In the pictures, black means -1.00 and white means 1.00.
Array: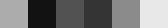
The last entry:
0.82
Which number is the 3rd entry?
-0.36
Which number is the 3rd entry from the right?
-0.59

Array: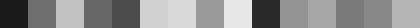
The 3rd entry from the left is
0.52
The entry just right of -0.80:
-0.14
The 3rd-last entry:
-0.04
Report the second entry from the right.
0.06

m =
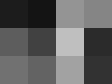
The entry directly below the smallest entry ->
-0.49
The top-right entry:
0.04
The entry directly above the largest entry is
0.16
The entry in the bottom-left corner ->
-0.11

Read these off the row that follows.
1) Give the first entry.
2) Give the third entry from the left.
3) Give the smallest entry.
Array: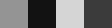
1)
0.16
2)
0.67
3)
-0.86

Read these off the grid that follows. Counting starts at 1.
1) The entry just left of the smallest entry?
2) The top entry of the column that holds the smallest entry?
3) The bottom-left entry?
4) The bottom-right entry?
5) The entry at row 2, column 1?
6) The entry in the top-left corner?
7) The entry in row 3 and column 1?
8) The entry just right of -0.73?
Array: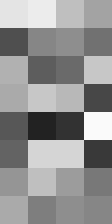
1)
-0.32
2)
0.85
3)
0.33
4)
0.05
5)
-0.38
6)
0.79
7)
0.39
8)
-0.61

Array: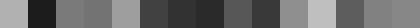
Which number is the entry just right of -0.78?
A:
-0.04
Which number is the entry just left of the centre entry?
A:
-0.61
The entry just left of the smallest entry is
0.39

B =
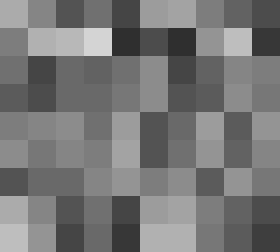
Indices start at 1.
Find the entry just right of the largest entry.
-0.63
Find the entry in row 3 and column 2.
-0.46
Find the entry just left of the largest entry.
0.44
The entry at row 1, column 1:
0.34
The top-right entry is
-0.40
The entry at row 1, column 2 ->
0.04
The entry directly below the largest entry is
-0.23
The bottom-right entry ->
-0.51
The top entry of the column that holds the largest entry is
-0.12
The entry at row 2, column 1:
-0.02
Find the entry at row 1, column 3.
-0.35
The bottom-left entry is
0.49
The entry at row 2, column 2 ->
0.39

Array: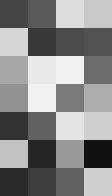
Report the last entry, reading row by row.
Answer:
0.62
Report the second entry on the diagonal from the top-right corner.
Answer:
-0.41
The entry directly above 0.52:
-0.61
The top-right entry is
0.57
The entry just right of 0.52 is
-0.71
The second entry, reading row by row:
-0.30
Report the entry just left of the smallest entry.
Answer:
0.20
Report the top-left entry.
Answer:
-0.46

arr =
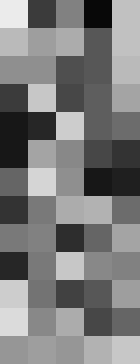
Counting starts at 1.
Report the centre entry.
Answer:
0.12
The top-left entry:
0.84
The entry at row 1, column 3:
0.01
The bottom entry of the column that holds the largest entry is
0.18
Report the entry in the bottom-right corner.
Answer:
0.56
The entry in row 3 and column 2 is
0.12
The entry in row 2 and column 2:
0.24
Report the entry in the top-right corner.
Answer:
0.51
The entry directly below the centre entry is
0.35
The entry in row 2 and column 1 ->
0.46
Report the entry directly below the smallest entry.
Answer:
-0.32
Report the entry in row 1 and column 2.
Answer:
-0.54

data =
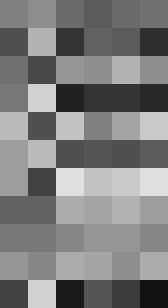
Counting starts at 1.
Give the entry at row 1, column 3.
-0.16
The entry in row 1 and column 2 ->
0.11
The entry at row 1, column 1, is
0.00
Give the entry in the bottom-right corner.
-0.86
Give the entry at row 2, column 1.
-0.38
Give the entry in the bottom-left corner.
-0.48
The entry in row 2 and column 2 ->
0.40
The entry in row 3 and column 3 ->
0.17
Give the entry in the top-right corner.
-0.11
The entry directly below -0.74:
0.52
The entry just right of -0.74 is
-0.59

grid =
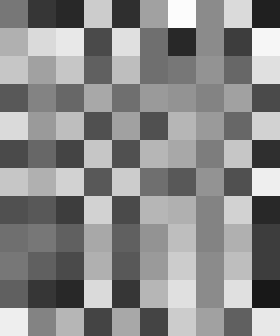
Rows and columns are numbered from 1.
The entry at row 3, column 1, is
0.55
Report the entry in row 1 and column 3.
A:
-0.69
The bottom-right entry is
0.82
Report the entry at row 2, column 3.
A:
0.82
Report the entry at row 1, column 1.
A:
-0.07
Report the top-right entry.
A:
-0.75
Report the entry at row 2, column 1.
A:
0.38
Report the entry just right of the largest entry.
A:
0.09
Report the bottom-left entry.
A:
0.87
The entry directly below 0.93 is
0.76
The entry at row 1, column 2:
-0.58
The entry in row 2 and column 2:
0.71
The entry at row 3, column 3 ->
0.55
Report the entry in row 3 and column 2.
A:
0.26
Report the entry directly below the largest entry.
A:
-0.69
